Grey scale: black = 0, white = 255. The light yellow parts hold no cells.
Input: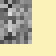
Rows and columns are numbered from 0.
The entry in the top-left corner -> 136
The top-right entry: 136
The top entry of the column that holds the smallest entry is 166
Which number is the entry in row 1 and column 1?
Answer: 182
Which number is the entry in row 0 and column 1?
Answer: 57
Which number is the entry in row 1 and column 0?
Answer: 182
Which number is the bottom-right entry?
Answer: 182
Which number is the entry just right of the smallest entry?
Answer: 150
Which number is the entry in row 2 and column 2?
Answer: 197
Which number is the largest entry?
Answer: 222
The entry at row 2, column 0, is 95
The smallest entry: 42
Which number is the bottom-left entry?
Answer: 81

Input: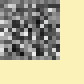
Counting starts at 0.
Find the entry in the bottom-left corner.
114
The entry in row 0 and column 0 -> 114
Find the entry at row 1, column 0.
85
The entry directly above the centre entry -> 170
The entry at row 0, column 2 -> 127
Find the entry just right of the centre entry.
114
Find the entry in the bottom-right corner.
155
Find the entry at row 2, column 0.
127
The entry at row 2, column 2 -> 101
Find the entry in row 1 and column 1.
155
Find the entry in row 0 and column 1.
101
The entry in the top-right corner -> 140

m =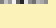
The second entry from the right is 169
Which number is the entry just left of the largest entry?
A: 154
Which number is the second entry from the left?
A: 199
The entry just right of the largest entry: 97

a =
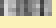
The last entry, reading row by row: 139
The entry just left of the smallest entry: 165
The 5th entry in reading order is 113
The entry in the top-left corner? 99
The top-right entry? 165
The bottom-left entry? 83
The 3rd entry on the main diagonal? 165
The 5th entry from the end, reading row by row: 153
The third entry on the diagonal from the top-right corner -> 67
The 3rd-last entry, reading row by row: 53
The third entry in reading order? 180
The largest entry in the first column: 113
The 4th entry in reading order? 180

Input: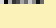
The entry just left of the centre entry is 79
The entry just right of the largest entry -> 7
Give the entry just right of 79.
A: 165
